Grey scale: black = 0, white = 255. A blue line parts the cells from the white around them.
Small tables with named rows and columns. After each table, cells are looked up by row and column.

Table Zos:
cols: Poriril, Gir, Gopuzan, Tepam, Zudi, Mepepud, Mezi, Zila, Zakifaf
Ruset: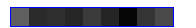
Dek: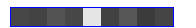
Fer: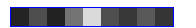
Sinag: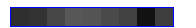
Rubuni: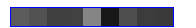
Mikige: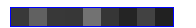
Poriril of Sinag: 47
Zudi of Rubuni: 133
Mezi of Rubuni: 78
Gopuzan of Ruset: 47
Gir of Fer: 78
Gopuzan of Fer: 34
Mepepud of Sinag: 74
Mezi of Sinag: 65
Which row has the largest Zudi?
Dek

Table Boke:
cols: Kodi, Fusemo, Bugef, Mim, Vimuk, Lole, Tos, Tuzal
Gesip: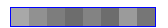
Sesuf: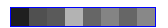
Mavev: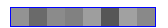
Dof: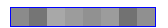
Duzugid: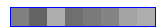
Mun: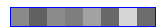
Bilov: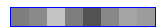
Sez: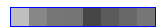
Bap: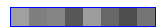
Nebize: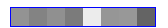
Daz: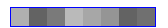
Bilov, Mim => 126
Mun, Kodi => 138
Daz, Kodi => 176
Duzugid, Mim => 111
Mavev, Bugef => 139
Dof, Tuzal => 144
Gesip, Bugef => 125
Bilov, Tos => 165
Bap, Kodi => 160
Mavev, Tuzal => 137
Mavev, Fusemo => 106
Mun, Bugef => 140
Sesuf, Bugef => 90
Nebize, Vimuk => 236
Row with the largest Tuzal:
Duzugid

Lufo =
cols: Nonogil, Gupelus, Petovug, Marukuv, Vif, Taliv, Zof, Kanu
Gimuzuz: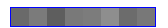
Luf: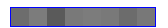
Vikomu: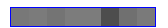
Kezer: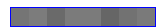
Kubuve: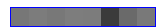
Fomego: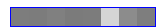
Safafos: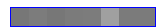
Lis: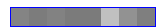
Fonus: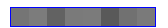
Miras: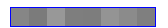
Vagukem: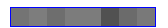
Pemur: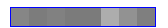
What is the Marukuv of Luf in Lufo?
121
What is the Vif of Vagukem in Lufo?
124
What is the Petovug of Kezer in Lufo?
106
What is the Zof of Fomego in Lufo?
140
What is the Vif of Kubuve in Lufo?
124
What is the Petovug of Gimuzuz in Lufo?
94
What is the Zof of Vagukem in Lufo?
107
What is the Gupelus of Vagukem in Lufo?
125
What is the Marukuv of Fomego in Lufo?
123
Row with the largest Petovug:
Miras

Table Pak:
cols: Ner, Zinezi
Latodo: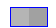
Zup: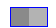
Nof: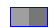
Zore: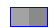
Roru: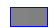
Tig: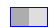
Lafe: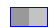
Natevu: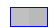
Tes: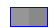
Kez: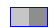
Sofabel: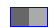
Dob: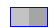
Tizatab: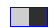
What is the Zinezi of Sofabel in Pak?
170
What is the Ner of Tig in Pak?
173
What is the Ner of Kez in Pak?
198
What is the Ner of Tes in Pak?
150
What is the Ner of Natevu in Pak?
192
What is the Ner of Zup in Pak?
138
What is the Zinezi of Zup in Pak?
179

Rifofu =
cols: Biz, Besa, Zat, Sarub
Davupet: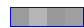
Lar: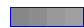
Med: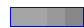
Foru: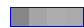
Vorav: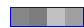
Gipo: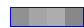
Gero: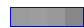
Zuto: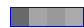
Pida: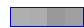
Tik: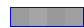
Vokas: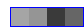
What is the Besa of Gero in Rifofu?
157
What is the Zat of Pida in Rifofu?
153
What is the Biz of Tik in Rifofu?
155
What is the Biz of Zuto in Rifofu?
105
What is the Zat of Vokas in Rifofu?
58
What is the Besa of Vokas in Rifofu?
149
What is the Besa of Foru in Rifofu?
165
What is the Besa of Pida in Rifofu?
173
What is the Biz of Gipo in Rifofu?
145
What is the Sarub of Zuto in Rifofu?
170
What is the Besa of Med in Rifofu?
165
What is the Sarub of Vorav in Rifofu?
159
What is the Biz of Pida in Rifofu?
175
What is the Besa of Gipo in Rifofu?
165
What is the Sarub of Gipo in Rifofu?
136
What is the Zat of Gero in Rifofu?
153
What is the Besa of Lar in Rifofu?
141
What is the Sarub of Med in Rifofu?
136
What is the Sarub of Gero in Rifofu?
136
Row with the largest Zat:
Vorav

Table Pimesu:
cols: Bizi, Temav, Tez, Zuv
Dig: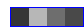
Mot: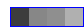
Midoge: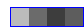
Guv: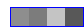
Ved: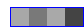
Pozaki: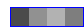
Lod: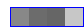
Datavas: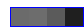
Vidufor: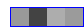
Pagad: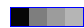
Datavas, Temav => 109
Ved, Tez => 169
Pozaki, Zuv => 126
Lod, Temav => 108
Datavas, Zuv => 31
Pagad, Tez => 156
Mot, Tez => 143
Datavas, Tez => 91
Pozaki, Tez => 178
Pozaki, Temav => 145
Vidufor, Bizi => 153
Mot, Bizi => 61
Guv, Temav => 124
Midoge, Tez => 61
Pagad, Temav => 126

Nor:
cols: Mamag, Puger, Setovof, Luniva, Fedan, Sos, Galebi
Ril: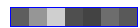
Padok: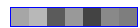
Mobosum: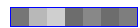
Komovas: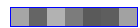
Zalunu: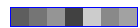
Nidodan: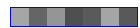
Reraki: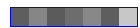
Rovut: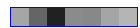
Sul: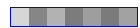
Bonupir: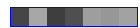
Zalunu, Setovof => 149
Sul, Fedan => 158
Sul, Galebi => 162
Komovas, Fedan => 90
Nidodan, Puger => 101
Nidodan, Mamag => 166
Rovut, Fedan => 136
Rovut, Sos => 165
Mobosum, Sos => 109
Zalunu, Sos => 137
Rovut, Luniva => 139

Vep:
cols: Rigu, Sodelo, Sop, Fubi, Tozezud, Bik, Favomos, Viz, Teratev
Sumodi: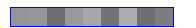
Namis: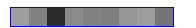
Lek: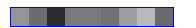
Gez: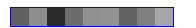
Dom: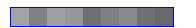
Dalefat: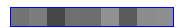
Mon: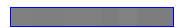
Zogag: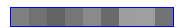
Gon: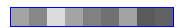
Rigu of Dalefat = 115
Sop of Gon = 219
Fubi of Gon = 164
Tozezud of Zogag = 138
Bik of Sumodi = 115
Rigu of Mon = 128
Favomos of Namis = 150
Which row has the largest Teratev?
Gez

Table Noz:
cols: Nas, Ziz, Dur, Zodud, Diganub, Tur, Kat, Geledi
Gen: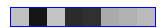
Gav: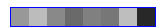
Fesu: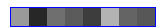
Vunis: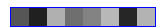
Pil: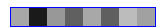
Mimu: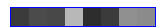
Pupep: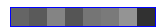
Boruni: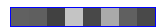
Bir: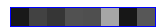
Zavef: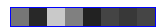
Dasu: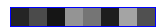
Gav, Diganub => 128
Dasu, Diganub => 117
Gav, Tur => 119
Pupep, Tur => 122
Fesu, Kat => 100
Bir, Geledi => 87
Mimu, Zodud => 184
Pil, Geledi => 161
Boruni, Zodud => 196
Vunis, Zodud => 111
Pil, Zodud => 96
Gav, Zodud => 106
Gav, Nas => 152
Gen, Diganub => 48
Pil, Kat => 188
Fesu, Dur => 111
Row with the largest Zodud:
Boruni

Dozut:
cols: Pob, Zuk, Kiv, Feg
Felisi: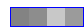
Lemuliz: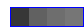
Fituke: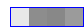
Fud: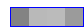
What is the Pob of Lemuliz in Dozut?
55
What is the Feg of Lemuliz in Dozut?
118
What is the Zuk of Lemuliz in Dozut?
97
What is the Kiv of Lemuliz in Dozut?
110
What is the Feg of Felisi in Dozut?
155
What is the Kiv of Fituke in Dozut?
136
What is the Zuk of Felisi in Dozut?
141
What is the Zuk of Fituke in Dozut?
141
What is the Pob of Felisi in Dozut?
131
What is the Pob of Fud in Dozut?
131
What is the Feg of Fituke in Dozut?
155
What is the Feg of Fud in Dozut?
155
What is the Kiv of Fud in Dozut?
187
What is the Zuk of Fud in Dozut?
185
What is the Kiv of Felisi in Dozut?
200
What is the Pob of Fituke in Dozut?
232
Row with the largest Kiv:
Felisi

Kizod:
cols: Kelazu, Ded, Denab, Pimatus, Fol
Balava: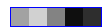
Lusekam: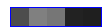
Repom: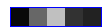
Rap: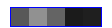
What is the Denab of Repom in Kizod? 192
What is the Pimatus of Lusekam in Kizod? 34
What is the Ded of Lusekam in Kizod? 128
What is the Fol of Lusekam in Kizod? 31
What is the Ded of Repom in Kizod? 103
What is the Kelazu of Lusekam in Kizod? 77
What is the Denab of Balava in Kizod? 131
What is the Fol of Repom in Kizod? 34
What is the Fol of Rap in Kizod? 31
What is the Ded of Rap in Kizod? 145
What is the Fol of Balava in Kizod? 46
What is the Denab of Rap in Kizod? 100
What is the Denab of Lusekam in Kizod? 118
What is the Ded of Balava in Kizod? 209

